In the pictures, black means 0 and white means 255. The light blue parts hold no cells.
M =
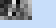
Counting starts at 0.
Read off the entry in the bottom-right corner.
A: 70
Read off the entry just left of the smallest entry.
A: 225
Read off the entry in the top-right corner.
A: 194
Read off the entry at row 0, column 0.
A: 57
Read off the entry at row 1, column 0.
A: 29
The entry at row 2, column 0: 86
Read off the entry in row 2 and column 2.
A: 154
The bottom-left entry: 166
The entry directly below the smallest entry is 43
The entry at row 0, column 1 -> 29

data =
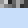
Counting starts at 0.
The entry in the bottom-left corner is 178
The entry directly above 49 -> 133
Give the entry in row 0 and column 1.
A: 207

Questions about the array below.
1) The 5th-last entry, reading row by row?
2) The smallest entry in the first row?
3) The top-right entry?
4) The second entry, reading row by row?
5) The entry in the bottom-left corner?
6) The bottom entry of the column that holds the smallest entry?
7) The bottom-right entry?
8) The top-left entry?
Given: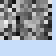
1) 202
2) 19
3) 228
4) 162
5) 214
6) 228
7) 19
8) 56

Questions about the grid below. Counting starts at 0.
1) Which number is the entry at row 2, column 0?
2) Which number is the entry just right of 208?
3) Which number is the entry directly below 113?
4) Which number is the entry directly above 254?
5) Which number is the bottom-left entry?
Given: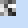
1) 238
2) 68
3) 254
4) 113
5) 141
